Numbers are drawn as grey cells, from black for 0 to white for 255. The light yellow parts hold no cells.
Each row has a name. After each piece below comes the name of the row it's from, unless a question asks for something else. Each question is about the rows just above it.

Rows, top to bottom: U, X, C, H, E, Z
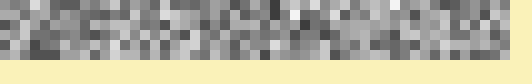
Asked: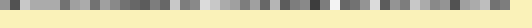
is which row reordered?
X
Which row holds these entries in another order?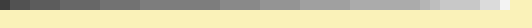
U
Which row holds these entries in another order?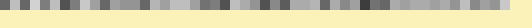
C

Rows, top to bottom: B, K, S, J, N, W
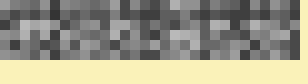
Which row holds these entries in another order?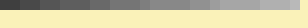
J
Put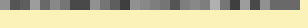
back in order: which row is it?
B
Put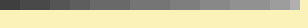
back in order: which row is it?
B
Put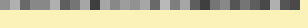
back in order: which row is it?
J
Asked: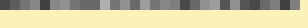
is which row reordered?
N

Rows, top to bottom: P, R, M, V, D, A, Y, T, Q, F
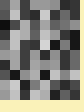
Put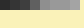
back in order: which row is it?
P
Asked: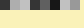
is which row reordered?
V
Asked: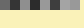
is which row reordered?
A
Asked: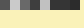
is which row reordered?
R
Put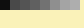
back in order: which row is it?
M
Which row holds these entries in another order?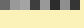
A
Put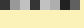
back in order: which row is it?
F

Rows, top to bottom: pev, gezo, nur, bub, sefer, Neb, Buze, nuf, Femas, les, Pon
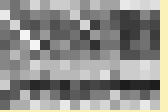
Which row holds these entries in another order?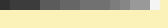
bub
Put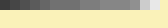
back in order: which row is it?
gezo
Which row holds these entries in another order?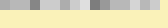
Buze
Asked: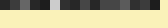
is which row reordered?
Femas
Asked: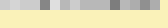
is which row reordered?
nuf

